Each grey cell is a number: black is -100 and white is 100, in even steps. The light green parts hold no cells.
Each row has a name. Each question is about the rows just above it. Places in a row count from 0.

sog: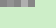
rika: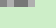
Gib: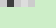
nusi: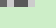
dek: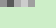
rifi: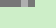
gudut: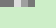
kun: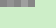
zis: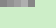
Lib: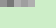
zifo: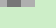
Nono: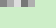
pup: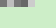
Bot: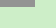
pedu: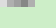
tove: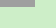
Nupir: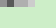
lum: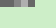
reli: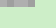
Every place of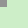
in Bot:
0 1 2 3 4
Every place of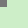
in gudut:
0 1 4
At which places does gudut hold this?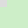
2
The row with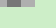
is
zifo
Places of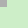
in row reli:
0 2 3
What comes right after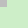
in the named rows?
[-7]
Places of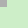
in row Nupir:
2 3

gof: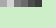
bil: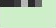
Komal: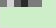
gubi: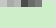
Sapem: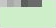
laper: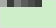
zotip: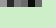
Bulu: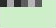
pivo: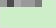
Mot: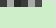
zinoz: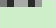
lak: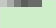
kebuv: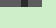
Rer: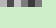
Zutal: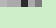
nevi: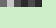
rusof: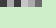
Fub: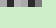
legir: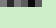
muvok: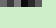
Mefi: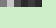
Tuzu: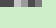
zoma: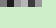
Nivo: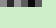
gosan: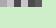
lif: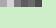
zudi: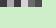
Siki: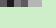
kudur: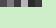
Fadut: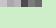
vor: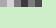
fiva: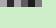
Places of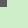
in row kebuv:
0 1 2 4 5
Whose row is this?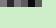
legir
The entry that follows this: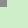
[-66]
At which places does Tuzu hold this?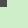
0 1 4

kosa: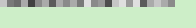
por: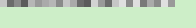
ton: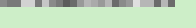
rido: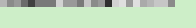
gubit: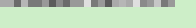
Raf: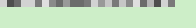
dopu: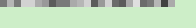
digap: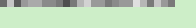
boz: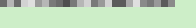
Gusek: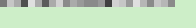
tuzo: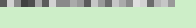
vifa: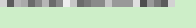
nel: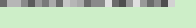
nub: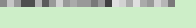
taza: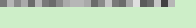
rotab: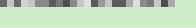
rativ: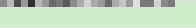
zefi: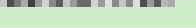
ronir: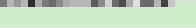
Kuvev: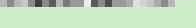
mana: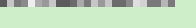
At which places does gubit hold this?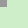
6 10 11 14 21 24
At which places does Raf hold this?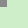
7 18

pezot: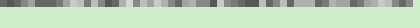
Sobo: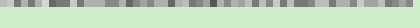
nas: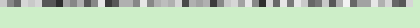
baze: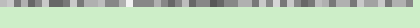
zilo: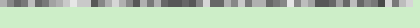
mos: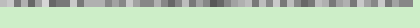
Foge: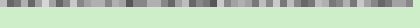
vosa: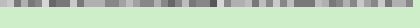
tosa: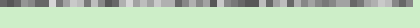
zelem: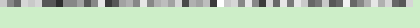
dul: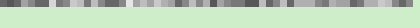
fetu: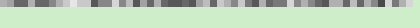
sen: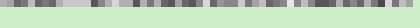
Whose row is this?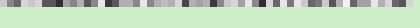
nas
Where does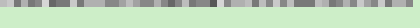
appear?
vosa
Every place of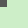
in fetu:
13 19 24 25 27 36 46
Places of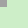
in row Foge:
5 7 12 17 25 33 35 52 56 57

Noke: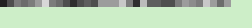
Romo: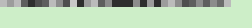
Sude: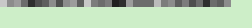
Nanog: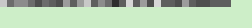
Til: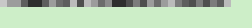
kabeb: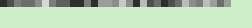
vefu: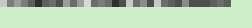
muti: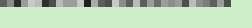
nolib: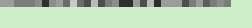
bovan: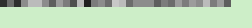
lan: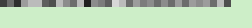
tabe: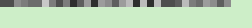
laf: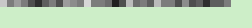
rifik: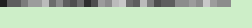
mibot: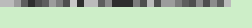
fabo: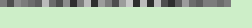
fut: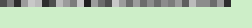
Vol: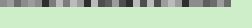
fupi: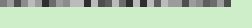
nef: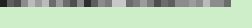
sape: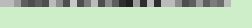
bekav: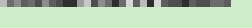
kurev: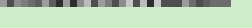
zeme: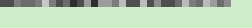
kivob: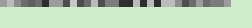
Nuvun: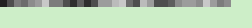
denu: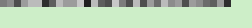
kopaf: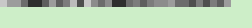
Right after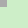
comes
[-26]
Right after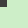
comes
[-15]
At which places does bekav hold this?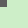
3 7 19 23 27 32

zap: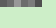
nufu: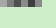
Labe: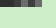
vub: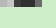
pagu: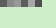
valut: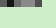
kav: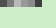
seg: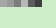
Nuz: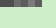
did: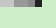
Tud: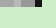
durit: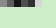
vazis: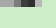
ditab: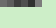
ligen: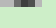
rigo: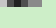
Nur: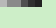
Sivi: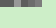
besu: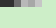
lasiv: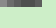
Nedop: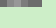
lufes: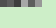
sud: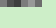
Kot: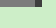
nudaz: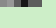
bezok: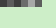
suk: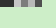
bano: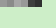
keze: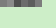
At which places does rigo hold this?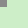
4 5
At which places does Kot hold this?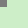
0 1 2 3 4
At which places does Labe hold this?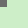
3 5
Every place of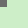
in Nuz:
2
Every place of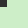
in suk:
0 1

